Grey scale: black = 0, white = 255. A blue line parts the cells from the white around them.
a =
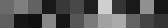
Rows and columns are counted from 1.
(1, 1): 107
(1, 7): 30
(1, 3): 98
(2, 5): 22
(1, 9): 52
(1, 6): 72
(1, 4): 25
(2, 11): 68

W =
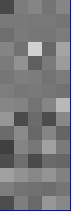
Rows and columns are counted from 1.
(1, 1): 72
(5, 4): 122
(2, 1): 120
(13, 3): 135
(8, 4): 133
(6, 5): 124
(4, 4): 104
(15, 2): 126
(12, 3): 74
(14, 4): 109
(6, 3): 124
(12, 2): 110
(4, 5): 164
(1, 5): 133
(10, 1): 107
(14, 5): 117
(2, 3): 120
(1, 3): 133
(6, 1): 118
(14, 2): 115

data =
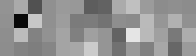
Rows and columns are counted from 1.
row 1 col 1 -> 147
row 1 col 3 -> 81
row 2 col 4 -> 144
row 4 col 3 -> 126
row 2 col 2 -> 9
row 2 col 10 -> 139
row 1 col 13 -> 143
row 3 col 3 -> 130
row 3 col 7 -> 160
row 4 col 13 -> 103
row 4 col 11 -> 128
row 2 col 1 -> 145
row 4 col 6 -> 167
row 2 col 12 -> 150
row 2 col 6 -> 123
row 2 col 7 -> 124
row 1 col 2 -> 170
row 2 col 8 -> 115

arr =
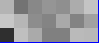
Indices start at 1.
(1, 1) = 180
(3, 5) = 128
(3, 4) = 128
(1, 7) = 196

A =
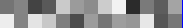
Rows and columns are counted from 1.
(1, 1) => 116
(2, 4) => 200
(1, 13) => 164
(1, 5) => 202
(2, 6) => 76
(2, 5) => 126
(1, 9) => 242
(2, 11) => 231

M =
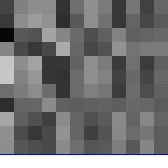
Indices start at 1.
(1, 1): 68
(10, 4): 74
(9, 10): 100
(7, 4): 109
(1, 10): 118
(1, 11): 65
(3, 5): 134
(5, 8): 123
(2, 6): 88
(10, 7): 63
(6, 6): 108
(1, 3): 141
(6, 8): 130
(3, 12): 104
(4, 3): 55
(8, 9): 94
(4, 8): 82
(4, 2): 73
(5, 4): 54
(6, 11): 69
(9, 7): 80
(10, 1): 143
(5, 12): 96
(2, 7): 142
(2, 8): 113
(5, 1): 199
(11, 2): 86
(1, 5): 50
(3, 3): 82
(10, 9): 136
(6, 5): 50
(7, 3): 140
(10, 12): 93
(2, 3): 156
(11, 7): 85

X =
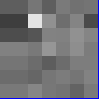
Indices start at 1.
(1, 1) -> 94
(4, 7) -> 124
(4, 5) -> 126
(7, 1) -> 121
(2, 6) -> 132
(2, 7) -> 74
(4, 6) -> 142
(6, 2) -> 108
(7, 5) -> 115
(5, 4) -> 93
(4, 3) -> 121
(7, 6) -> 99
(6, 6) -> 117
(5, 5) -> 108
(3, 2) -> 77
